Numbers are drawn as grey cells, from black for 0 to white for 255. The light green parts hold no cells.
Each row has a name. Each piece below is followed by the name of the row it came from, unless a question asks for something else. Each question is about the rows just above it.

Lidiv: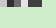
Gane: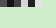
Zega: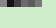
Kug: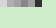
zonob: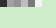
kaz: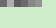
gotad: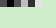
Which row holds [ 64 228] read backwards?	Lidiv
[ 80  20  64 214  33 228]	Gane

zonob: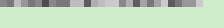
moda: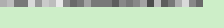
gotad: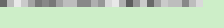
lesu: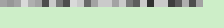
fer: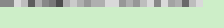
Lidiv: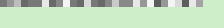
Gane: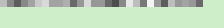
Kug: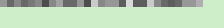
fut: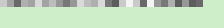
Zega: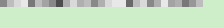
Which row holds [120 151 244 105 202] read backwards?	fut
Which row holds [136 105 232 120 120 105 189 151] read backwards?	Lidiv

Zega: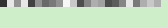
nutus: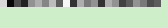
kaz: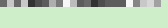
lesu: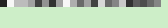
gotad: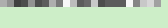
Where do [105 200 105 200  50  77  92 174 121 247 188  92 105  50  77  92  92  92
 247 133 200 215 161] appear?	kaz
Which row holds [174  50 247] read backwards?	nutus
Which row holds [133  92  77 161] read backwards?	Zega
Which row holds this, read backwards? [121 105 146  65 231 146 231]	Zega
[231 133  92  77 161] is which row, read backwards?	Zega
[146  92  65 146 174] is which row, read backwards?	nutus

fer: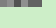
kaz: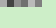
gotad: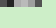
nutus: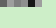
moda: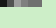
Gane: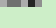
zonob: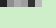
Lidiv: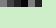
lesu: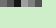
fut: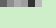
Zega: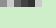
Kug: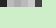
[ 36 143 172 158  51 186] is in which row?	zonob
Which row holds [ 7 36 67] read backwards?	Lidiv
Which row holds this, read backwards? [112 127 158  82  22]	moda
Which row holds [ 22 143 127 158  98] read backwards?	nutus
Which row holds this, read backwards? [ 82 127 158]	lesu
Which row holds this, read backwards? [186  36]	Kug
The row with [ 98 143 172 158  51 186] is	fut

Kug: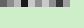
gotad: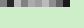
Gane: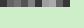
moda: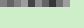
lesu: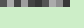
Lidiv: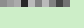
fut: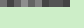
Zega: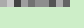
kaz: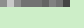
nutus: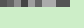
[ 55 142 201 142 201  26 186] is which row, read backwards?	Kug
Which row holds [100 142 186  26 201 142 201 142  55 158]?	Kug
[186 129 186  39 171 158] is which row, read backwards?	Lidiv

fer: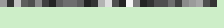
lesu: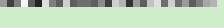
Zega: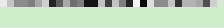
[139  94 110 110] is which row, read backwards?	lesu
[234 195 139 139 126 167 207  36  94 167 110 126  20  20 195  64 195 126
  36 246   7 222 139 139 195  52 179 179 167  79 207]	Zega
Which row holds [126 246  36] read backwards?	fer
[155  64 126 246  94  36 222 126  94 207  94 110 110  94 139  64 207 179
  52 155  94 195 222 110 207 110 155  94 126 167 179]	lesu
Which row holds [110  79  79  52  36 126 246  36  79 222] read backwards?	fer

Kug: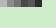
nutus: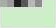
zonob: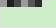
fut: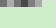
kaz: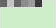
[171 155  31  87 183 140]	nutus
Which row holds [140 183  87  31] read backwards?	nutus
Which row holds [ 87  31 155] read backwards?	nutus
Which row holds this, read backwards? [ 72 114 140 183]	Kug
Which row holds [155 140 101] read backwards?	kaz

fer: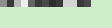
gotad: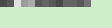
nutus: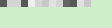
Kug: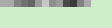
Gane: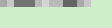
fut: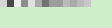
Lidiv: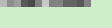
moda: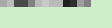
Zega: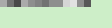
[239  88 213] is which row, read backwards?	nutus
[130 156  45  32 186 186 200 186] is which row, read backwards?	moda
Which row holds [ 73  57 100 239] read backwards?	fer
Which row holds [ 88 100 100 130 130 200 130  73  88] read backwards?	Lidiv
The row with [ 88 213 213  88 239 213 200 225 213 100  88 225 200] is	nutus

